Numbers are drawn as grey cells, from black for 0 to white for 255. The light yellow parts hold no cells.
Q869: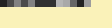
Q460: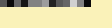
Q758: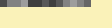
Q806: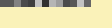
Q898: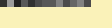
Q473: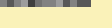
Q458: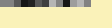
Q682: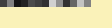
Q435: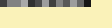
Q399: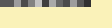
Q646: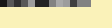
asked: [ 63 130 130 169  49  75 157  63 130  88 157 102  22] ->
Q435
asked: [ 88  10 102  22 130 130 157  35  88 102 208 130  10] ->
Q460
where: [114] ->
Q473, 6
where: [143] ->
Q682, 9

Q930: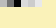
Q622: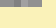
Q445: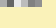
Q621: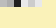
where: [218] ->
Q930, 4
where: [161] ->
Q622, 4

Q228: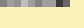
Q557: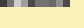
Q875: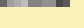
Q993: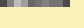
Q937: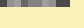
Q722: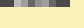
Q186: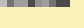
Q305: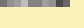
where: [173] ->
Q875, 3
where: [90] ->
Q875, 10
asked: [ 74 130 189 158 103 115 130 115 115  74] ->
Q993

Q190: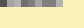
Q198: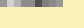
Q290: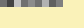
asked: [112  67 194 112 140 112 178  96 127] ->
Q290
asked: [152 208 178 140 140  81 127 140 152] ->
Q198
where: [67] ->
Q290, 2
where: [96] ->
Q290, 8
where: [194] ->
Q290, 3

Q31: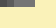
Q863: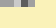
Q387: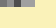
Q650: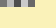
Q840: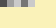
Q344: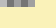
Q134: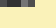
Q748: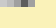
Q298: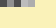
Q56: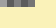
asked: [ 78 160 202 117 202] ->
Q840
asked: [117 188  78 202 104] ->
Q650
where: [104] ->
Q650, 5
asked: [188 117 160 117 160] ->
Q344
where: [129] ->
Q56, 3
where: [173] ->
Q298, 5

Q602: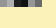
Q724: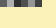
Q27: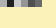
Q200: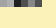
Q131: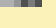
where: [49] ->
Q724, 3
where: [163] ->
Q200, 1
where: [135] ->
Q200, 5
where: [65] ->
Q724, 6

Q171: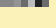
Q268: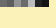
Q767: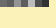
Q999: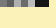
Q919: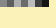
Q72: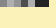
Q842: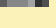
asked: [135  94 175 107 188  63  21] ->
Q919
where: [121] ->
Q999, 1
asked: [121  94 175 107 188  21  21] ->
Q999
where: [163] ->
Q842, 5
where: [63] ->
Q919, 6

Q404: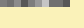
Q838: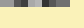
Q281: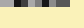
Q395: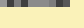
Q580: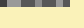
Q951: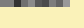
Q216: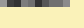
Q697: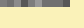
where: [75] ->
Q951, 7
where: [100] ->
Q951, 9

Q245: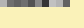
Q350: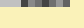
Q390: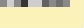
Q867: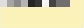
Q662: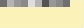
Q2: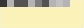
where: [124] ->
Q2, 6
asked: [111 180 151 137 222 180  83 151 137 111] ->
Q662
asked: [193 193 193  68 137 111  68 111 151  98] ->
Q350
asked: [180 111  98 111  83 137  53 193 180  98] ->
Q245
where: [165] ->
Q867, 2

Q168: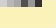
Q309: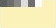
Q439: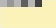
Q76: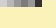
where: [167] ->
Q168, 3
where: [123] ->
Q76, 4
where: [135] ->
Q309, 3
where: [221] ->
Q309, 4

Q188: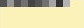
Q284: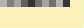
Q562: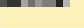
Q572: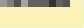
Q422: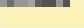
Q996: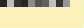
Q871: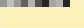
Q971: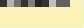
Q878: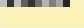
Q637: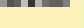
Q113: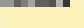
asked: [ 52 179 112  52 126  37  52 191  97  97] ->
Q971
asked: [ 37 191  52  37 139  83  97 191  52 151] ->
Q996
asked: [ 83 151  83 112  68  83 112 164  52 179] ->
Q188
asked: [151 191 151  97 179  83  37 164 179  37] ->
Q871
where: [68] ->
Q188, 5
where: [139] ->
Q996, 5

